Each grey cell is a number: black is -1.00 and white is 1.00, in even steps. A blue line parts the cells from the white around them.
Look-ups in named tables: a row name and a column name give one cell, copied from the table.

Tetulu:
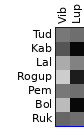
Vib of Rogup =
0.61
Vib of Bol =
0.47
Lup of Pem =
-0.14
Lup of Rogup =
-0.78
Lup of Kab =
-0.94
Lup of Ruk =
-0.14
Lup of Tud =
-0.14
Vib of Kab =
-0.33
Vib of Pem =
-0.06

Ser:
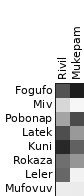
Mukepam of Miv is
0.94
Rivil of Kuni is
-0.69
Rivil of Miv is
0.69
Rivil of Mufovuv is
0.85
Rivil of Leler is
-0.19
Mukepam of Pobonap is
-0.41
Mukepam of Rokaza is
0.18
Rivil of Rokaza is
-0.13
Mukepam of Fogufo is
-0.77
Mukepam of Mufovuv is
0.84

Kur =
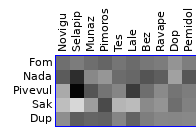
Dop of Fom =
0.16
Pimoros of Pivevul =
-0.09
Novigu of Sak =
0.49
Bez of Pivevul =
-0.14
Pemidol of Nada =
-0.32
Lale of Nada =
-0.19
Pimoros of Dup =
-0.23
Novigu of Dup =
0.11

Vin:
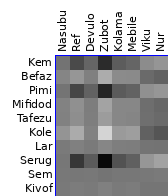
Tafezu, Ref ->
0.11
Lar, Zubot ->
0.05
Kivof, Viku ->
-0.08
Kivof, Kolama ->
-0.04
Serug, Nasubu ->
-0.07
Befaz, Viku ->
-0.17
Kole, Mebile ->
0.24
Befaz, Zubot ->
0.35
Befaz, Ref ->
0.18
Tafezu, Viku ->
-0.13
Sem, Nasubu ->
-0.06
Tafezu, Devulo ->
-0.01
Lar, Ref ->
0.00
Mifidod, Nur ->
-0.19
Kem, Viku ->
0.10
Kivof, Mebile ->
-0.03
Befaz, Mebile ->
0.08
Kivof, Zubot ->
0.00
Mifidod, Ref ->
0.13
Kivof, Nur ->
-0.08
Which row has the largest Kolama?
Kole

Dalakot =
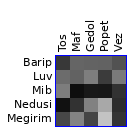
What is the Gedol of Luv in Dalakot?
-0.01
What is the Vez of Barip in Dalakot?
-0.36
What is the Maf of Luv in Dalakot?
-0.23
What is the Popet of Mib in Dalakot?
-0.82
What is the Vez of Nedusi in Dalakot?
-0.65
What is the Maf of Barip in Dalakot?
-0.21
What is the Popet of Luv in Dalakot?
-0.54
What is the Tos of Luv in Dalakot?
-0.15
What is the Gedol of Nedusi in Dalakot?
0.01
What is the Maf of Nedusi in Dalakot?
-0.61
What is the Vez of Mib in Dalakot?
-0.61
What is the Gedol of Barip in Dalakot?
-0.22
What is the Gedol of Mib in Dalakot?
-0.81
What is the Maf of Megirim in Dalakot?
0.03
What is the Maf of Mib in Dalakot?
-0.89
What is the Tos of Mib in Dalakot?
-0.02
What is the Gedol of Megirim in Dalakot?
-0.47
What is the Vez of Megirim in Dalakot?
-0.59

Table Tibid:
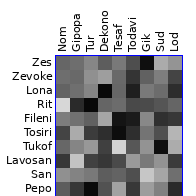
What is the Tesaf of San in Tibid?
-0.22
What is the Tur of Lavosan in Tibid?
-0.49
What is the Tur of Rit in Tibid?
-0.94
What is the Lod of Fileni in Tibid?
-0.57
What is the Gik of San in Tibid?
0.55
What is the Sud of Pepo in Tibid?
0.01
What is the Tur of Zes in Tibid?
0.05
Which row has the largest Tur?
Tukof

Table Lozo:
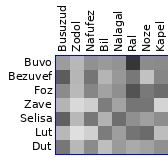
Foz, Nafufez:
0.05
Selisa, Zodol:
0.44
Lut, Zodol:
0.75
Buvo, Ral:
-0.58
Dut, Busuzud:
-0.07
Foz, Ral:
-0.35
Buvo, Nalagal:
0.15
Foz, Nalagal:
0.12
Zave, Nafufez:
0.62
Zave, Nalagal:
0.28
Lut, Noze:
-0.16
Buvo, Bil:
0.21
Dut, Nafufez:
0.09
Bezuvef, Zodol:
0.43
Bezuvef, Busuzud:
-0.28
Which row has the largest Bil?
Dut

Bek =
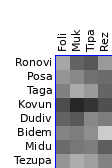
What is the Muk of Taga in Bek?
0.34
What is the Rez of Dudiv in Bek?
-0.02
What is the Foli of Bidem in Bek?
0.04
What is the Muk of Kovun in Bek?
-0.70
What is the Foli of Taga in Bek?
0.01
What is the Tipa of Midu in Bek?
-0.02
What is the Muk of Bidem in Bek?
-0.02
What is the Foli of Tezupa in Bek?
0.17
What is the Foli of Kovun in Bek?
-0.40
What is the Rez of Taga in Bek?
-0.21
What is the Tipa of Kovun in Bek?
-0.59
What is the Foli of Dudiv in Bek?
-0.22
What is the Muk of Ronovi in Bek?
-0.22
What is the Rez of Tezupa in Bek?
0.03
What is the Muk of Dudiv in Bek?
-0.31

